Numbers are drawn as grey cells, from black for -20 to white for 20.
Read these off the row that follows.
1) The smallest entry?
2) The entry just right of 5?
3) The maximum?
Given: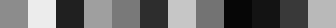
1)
-19
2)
-1
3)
17

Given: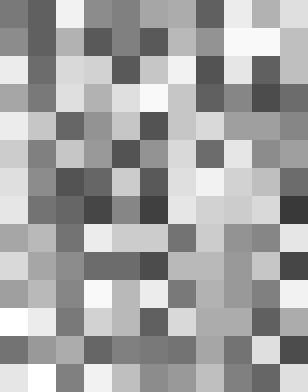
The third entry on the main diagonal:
14
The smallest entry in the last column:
-11
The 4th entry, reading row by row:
2
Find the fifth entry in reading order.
0
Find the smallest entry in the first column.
-2
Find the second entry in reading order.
-5
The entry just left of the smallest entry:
14
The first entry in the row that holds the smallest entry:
16
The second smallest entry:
-10
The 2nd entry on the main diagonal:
-5
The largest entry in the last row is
20
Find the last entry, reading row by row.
15
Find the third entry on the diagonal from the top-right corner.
16
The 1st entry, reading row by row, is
-1
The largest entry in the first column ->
20
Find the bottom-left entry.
16
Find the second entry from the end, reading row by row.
-4
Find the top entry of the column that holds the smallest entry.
15
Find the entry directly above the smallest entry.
-3
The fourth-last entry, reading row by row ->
10
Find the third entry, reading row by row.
18

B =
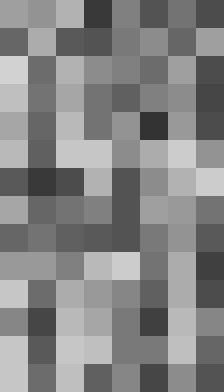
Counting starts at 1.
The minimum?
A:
-12
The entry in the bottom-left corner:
11
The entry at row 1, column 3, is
8
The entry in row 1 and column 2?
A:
3
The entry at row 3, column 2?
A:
-3
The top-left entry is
5
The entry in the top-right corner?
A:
-8
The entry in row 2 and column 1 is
-4
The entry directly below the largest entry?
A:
10
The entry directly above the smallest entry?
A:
0
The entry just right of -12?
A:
4
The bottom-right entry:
-7
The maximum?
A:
13
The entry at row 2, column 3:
-6

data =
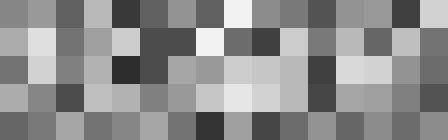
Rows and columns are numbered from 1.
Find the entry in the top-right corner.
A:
13
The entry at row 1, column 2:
4
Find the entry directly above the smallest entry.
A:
12
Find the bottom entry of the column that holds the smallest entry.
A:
1
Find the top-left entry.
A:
1
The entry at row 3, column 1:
-2
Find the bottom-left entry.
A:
-4
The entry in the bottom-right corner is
2
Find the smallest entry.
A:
-13
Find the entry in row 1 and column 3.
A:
-5
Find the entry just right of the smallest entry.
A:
-8
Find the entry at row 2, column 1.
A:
7
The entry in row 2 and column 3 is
-2
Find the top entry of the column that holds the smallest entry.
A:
-11

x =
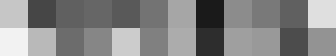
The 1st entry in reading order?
11
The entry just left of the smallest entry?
6
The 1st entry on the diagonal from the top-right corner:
15
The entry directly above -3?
-5
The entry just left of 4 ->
5
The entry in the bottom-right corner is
3
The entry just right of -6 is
-2

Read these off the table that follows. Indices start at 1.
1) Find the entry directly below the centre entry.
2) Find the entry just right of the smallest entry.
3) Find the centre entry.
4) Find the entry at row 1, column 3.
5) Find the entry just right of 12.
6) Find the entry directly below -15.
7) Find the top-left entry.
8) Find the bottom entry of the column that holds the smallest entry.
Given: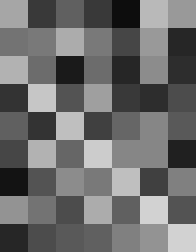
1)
12
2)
9
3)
-10
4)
-5
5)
1
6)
0
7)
6
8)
0

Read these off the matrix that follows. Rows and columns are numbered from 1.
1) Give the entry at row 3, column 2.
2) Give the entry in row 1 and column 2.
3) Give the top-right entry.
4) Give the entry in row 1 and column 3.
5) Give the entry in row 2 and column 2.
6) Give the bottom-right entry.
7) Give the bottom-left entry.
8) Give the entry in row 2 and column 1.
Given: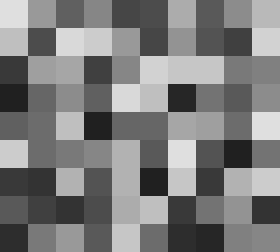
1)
5
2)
4
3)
9
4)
-5
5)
-8
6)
1
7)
-13
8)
10

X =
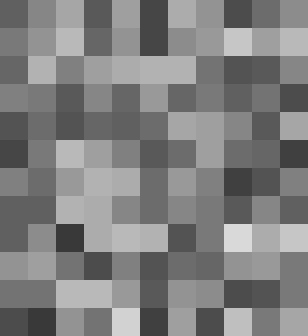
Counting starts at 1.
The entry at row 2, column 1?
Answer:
-1
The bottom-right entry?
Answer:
6
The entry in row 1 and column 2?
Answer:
1
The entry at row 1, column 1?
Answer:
-5
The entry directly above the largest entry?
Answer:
-6
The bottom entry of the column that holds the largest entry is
10
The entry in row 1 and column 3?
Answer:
6
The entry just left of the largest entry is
-1
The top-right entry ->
2
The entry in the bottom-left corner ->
-8
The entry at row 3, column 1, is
-4
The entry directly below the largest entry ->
3
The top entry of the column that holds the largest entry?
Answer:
-8

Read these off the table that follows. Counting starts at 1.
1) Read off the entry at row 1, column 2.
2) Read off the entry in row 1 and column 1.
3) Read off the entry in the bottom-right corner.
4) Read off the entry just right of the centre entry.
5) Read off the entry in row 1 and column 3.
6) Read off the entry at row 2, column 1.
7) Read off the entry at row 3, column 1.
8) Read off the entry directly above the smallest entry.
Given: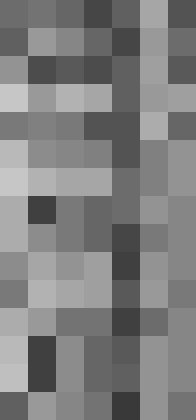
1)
-2
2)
-3
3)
-2
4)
-3
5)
-4
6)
-5
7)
3
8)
-5

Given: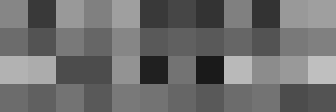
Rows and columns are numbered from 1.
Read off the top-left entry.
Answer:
1
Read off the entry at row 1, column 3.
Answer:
4
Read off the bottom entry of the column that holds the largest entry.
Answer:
-7
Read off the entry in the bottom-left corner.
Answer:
-3
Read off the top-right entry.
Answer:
5
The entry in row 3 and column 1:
8
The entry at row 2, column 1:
-3
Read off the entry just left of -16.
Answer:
-2
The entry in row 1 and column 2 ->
-11
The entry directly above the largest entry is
0
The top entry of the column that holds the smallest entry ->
-12
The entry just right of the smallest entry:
9
